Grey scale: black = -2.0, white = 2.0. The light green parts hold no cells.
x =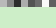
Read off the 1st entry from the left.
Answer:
0.9
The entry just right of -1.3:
0.7
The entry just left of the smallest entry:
0.1
